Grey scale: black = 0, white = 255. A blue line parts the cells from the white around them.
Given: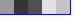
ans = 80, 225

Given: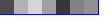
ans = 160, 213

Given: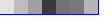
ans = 58, 227

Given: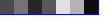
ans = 87, 224

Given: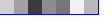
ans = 141, 241

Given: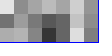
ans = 88, 228

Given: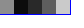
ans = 41, 202

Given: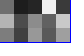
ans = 140, 240

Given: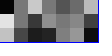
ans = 143, 227
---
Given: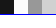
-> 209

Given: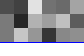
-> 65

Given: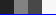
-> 130

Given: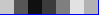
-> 86

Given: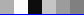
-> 156

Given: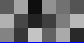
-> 41

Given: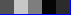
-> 82

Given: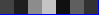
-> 50

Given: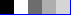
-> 174

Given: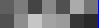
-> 68
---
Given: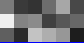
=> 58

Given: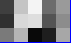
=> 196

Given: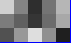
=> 132

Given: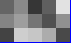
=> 138

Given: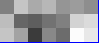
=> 197

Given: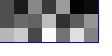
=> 27

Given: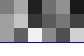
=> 168

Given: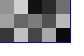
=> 207

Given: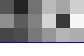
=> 36
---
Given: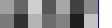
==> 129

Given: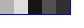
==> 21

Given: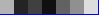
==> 98

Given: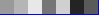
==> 208

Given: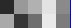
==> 110

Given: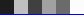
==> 161

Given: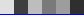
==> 122

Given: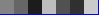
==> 81

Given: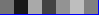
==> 147
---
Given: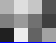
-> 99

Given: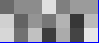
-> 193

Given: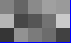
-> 123

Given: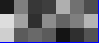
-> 105

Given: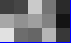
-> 102

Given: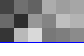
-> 217
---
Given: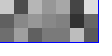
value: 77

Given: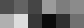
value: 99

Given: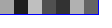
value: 29

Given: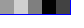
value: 208

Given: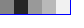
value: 37

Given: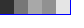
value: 119

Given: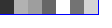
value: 178

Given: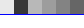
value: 55

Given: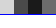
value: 74

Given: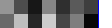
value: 77
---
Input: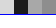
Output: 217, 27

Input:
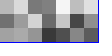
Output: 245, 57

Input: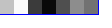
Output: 250, 9

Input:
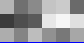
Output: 246, 59

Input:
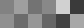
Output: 209, 58

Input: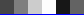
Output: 253, 23

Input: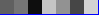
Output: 211, 14

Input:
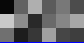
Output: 201, 7
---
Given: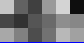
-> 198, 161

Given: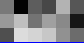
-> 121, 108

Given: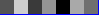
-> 84, 111

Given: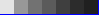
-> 228, 32

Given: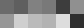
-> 107, 47

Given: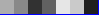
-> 173, 31
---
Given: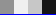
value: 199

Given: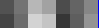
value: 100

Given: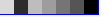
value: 85

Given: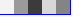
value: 215

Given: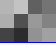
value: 96

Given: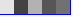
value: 86

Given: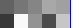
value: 168
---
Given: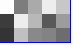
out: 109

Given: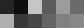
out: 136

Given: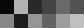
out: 192

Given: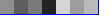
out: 185

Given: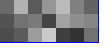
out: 114

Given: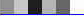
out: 252

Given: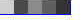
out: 52

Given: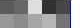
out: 116
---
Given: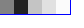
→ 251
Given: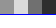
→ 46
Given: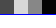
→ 4
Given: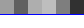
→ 49
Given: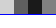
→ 129
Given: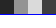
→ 63
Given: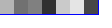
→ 71
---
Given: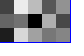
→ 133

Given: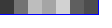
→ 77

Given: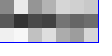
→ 214

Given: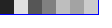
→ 203

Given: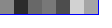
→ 165

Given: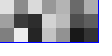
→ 51

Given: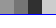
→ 205

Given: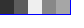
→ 166
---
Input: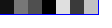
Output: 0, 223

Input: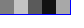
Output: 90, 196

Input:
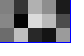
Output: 219, 219

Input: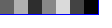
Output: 136, 218

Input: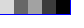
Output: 162, 218

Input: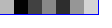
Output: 136, 212

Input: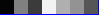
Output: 242, 242
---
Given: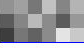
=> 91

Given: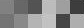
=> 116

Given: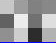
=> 98

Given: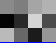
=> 4

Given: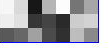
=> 238

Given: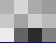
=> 199

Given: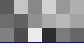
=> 109

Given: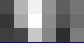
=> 54

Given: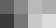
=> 58
